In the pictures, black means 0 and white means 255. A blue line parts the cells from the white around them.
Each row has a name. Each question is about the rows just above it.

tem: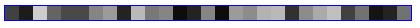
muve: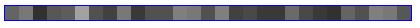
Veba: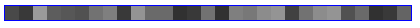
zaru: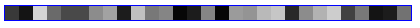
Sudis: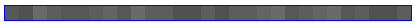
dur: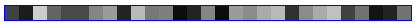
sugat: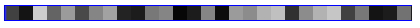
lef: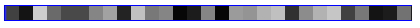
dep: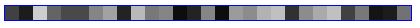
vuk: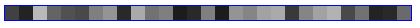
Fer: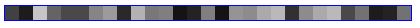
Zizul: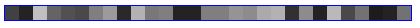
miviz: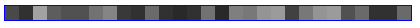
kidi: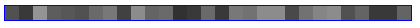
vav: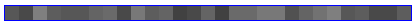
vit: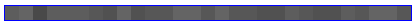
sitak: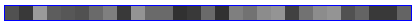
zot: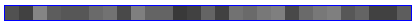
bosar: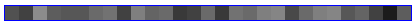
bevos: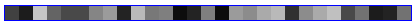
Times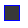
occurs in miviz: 1
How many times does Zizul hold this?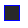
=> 1
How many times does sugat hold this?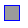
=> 2

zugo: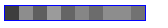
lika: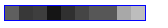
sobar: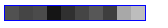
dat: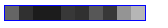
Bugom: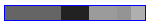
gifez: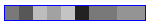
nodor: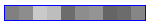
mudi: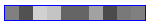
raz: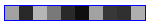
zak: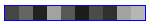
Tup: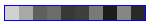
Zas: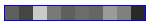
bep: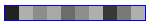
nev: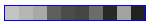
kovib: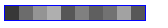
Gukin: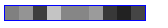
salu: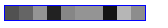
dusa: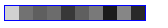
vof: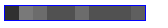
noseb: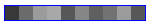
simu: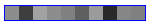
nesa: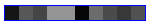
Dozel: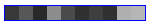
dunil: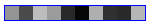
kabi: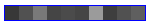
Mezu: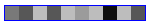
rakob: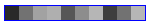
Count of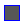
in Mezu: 3
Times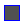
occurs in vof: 5
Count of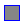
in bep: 0
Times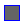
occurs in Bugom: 4

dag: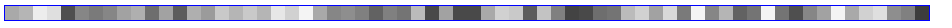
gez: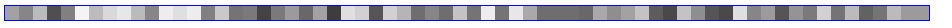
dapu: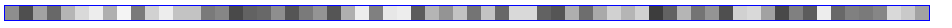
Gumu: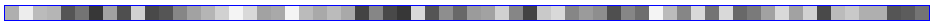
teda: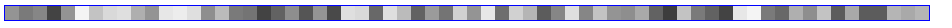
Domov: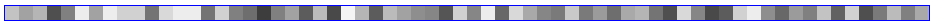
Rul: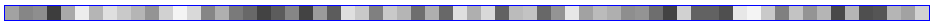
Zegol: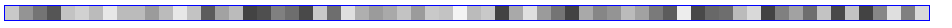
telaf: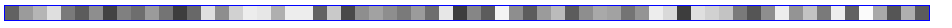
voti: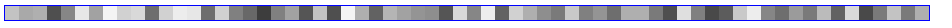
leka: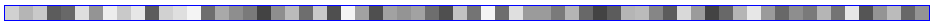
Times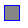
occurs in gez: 4
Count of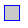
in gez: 1
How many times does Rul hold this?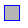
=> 6
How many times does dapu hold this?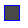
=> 2
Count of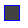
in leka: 3
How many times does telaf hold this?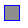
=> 7
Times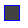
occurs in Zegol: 5

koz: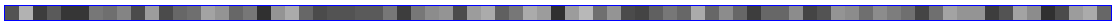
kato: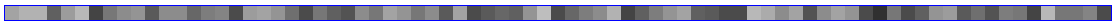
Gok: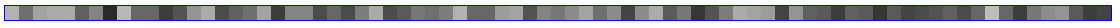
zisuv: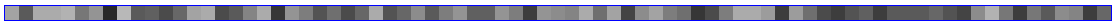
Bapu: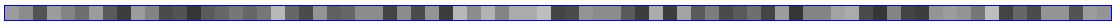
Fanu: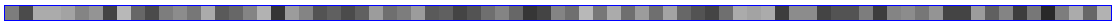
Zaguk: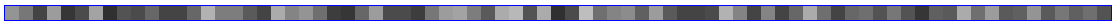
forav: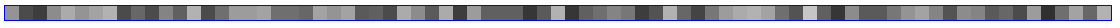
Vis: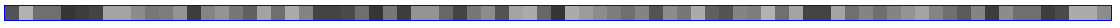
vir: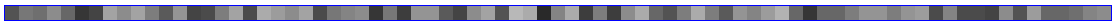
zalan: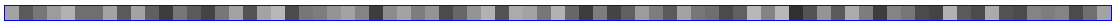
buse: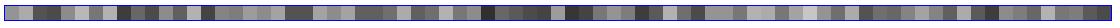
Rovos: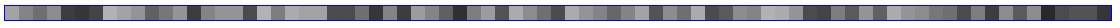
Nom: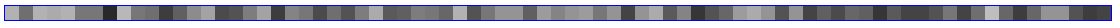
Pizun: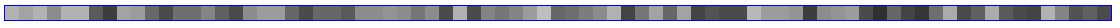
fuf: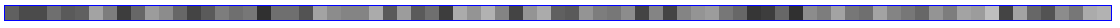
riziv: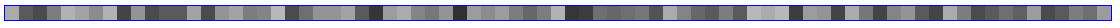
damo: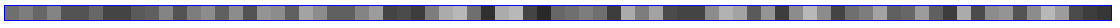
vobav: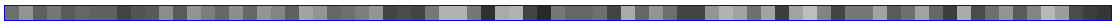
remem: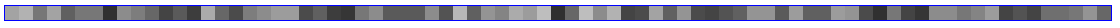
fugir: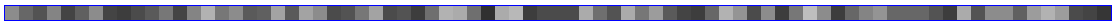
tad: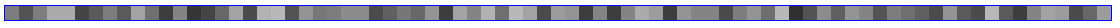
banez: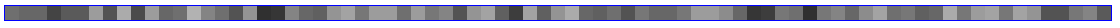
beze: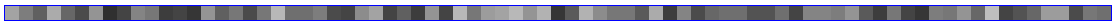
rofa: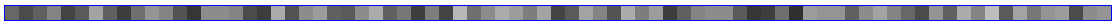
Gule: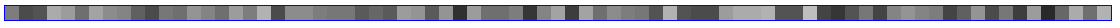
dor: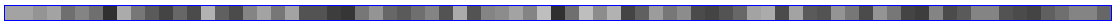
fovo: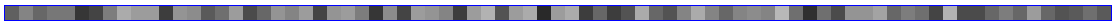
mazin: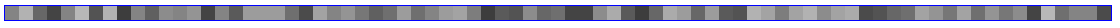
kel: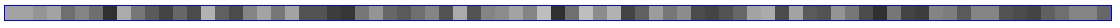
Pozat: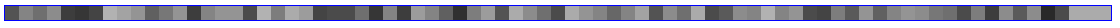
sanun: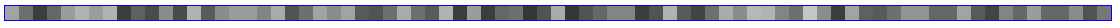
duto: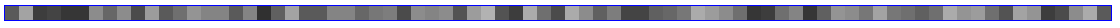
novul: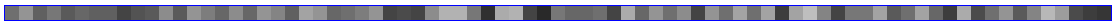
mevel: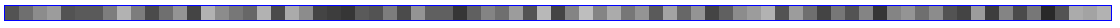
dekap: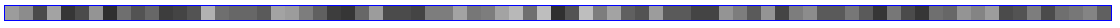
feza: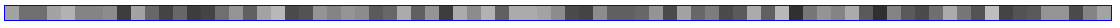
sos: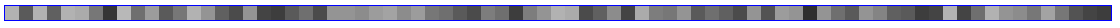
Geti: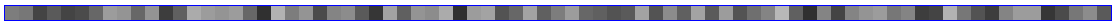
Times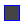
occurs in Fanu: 7
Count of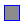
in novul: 4
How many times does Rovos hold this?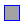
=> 5

